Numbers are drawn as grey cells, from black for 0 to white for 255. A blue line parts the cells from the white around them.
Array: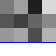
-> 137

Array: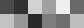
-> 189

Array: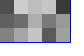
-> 153

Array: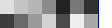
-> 168

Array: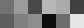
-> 228

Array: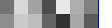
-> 92
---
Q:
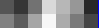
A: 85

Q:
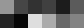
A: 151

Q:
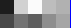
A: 29

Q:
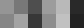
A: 149

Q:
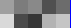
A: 159

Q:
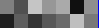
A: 128
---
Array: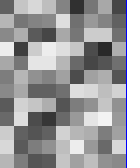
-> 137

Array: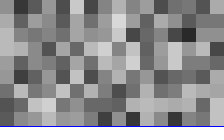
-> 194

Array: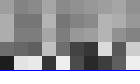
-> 239

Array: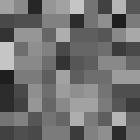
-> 110

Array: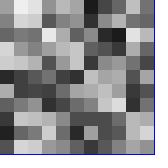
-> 146

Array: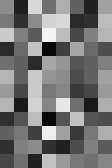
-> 134

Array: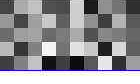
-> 158

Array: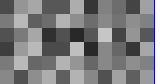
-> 155
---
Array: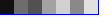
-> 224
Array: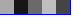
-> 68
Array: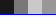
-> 151
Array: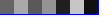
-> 16
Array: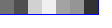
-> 50
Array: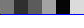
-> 219
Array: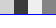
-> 133
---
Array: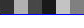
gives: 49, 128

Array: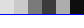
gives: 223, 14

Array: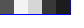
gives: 83, 28

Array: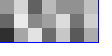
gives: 153, 172

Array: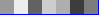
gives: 153, 125

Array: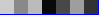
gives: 204, 50

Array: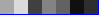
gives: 167, 46
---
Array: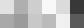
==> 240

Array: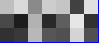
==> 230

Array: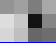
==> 19

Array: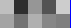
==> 135

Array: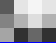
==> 222

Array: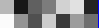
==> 156

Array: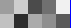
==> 143

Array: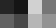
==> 182

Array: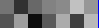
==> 63

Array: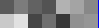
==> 144
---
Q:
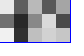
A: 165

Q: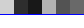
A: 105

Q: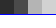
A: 210

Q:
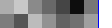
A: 119

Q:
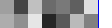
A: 223

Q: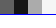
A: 245

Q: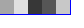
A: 200

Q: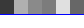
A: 103
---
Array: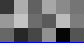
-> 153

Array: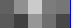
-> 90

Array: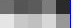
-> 229

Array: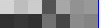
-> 49

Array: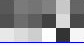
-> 80

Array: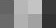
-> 107
